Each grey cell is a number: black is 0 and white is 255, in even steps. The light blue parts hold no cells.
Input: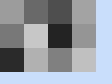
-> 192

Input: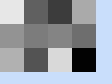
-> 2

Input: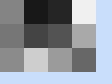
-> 103

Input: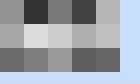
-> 101

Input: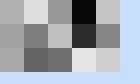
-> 206

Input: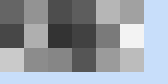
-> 188
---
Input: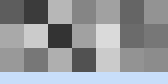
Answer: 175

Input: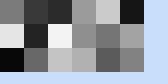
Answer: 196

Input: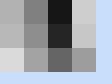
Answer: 101

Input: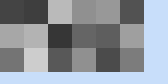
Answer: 88

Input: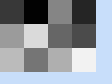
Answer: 175

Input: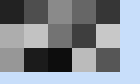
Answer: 13

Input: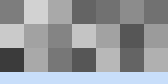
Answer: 119
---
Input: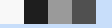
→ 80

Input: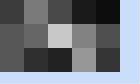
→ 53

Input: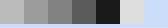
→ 223

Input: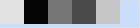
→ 198

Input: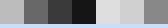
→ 136

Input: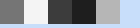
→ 182

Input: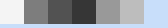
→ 189

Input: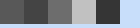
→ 53
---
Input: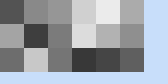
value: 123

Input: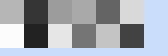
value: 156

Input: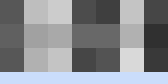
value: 169

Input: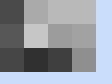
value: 155

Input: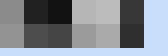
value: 18

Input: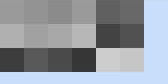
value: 168

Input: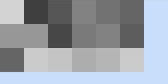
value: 71

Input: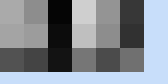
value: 12
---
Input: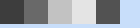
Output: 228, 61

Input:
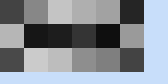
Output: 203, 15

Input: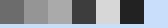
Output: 215, 34

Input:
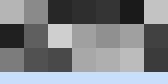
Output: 207, 26

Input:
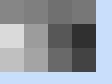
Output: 218, 48

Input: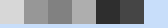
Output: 215, 46
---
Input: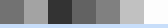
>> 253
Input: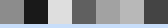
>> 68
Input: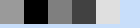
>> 223
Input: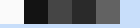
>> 98
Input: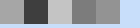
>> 147
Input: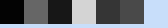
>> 73
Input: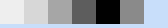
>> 138
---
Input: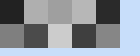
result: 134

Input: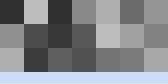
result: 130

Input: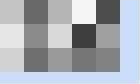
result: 160

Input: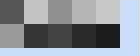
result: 29

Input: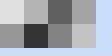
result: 196

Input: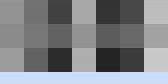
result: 162

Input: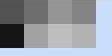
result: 177

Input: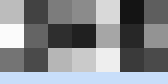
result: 147
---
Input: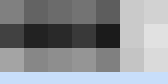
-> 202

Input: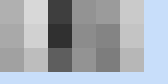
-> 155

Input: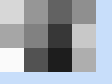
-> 98

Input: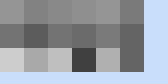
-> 149

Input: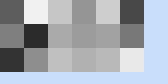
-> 206

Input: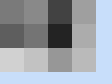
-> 66

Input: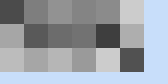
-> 139
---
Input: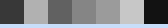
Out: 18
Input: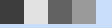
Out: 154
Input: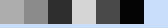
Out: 4
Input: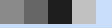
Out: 193
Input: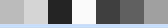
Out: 159
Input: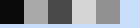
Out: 145
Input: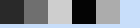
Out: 172
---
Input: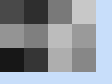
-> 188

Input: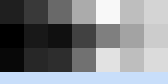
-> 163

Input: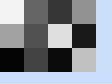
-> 222

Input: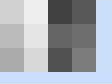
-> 101

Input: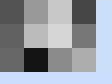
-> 214

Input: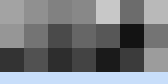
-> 19
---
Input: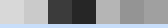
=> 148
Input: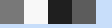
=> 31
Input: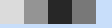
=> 39
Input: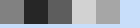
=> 210
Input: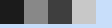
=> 62
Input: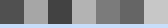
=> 101
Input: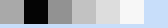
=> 221
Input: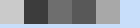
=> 88
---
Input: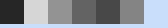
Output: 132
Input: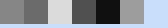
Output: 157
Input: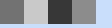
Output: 140
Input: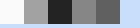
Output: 96
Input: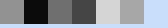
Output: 167
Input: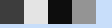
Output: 148
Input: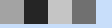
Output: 112
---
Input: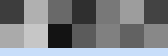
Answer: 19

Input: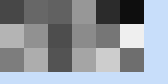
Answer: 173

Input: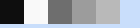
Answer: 14

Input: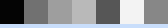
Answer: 158

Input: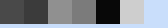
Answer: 59

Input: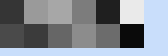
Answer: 59
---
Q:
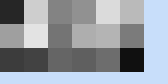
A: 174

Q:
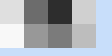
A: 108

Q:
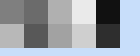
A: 176

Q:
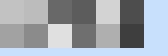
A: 92

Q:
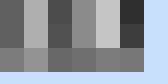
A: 139

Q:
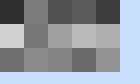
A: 160
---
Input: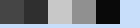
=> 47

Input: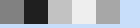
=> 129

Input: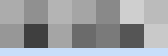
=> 85

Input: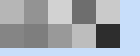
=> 110

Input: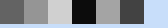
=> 66

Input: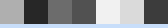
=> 60

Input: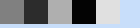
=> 44

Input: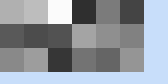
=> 54

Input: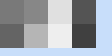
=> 84

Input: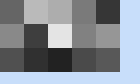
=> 48
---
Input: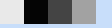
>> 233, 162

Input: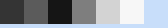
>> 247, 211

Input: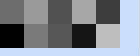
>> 189, 168

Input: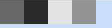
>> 227, 147

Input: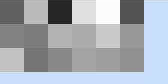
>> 251, 224

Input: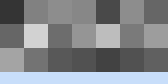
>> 210, 189

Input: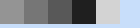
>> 211, 148

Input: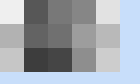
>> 239, 226
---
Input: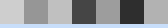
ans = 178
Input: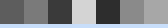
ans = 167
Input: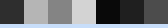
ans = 76
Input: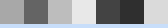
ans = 218
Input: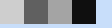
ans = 15
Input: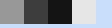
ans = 230
